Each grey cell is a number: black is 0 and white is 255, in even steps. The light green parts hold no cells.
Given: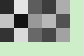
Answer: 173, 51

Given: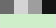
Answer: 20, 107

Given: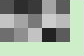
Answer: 91, 110

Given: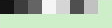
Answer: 193, 20

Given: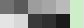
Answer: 186, 228

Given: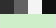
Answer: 16, 46

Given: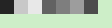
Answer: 76, 36

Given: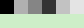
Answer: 228, 0

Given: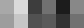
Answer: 136, 157
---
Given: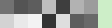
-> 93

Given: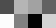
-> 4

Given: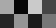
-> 27

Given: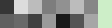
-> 84

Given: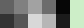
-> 182

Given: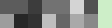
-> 169

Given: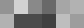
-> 190

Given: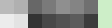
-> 92

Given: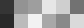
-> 137

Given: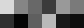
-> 25
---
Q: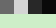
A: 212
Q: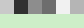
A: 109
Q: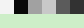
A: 200
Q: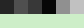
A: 6
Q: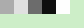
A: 108
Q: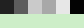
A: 168
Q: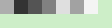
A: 223
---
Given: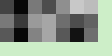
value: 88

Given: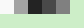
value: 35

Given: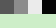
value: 140

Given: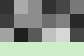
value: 193

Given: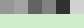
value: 130

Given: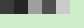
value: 159

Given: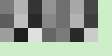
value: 123

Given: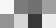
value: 214
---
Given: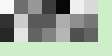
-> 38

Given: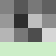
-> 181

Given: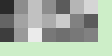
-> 61

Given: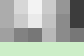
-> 160

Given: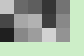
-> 31

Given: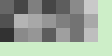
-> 50
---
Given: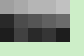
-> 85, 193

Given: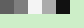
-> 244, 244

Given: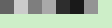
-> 169, 203

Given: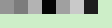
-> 5, 201

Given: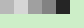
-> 160, 214

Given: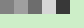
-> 109, 214

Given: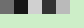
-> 208, 208
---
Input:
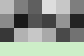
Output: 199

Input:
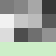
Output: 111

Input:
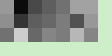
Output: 104

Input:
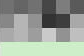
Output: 157

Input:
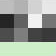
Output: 66

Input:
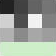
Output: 167

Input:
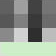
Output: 46

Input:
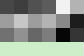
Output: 103

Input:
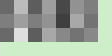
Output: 93

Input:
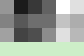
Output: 78
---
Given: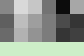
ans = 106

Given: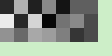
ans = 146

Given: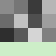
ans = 46

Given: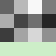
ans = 60

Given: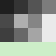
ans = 62

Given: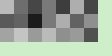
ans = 163
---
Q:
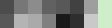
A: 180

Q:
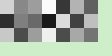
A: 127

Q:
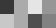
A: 171

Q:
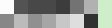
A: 187

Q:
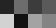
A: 18

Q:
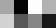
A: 87

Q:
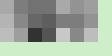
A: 136

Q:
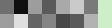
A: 223

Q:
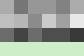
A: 182
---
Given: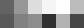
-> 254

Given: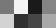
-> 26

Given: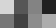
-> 131

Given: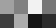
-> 242

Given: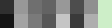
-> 77

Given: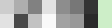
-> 119

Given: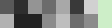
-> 57
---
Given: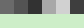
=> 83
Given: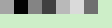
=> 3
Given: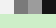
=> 122
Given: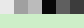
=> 160
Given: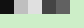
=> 191
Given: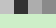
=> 50
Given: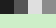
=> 85
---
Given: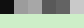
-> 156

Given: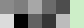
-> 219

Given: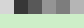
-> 55

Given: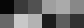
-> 200

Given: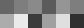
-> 234

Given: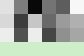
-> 81

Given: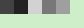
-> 66

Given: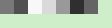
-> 248

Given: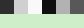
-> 208
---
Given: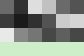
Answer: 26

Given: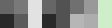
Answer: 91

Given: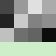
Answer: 202

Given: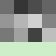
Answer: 181

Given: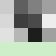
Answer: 62

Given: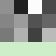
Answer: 156

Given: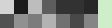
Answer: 145

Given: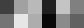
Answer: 230

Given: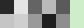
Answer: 207
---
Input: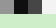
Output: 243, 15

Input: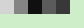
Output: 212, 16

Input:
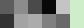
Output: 196, 8

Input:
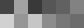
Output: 209, 57

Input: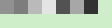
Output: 228, 50

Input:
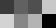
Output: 211, 3

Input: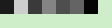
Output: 205, 4

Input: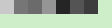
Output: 201, 37
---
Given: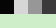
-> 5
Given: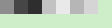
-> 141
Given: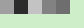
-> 159
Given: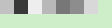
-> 193
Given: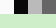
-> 250
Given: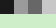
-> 26
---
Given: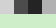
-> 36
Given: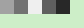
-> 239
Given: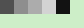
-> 172
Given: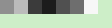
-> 59
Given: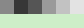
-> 85
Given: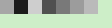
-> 206
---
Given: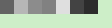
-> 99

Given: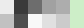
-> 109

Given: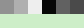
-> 97

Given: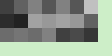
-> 54

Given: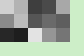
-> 62

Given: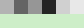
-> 150

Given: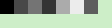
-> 72
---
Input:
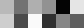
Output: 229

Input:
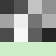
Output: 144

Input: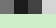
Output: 213

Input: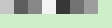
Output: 157

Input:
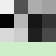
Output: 161

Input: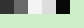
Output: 8

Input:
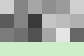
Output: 207

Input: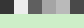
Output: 73

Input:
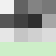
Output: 120
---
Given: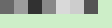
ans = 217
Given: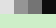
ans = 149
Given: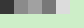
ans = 161
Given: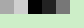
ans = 1
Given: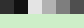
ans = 178
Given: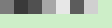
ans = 231
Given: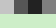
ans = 86
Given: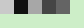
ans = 167
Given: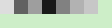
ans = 129
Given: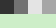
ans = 114
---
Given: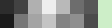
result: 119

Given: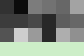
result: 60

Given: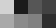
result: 139

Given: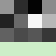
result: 106

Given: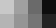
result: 149

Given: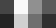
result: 208
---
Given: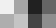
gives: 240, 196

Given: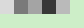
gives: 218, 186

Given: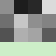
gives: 219, 198

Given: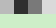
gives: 218, 186

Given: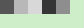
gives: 216, 184

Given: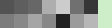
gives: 204, 183
